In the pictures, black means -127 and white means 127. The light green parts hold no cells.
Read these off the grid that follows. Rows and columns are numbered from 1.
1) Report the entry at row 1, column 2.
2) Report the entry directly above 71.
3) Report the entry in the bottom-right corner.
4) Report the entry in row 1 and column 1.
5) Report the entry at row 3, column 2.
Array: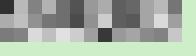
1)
57
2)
31
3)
71
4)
-78
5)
2

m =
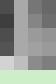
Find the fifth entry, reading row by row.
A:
-65
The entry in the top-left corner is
-50
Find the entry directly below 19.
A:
26
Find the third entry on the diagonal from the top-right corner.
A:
41
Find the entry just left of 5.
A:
41
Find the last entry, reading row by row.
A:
-1

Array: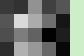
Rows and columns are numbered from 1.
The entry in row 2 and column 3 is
43
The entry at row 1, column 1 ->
-70
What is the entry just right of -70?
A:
-77
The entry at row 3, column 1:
-49
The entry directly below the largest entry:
-2
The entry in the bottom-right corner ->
-119

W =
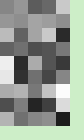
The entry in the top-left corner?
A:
6
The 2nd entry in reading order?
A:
22
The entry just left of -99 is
14
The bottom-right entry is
-99
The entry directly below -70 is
6
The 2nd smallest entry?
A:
-91
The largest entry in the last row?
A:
51
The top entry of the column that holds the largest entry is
73
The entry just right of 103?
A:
-78
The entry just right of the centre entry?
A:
-43
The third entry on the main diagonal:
36
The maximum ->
124
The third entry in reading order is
-35

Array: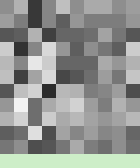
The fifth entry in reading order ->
63
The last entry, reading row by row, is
-17
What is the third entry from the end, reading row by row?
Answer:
-17
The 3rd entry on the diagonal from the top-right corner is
35
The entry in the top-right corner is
29
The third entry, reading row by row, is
-71
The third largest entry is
95
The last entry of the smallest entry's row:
-49
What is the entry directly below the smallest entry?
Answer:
42
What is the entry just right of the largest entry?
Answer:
-17
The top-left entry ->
14
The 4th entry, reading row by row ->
6
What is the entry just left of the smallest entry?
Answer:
82
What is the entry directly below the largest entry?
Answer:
82
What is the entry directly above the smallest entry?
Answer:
89
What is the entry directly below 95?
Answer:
-49
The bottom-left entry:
-9
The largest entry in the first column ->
76
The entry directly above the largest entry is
63
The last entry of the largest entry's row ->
22
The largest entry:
115
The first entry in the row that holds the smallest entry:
-41
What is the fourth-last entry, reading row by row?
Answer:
-2
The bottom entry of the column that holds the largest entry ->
14
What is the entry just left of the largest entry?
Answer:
22

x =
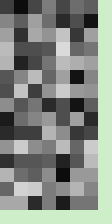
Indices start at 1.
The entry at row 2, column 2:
-33
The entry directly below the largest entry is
59
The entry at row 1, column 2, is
-115
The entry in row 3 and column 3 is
40
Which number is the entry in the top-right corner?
-33
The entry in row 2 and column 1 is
5
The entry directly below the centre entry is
25
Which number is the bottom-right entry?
-10
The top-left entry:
-65
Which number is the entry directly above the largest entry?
67
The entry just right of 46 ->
32
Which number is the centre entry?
-85
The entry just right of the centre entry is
-49
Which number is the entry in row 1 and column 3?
-57
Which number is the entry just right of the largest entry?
-25
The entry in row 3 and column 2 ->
-79
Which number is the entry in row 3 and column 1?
32
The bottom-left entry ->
40
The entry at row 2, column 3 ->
32

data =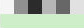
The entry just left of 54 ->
-84
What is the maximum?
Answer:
117

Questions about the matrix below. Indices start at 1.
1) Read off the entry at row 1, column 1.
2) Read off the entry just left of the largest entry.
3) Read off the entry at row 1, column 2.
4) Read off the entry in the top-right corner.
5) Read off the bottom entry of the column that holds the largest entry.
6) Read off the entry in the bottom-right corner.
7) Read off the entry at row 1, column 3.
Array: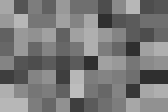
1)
39
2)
-30
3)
-43
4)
-43
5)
-65
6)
17
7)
-2
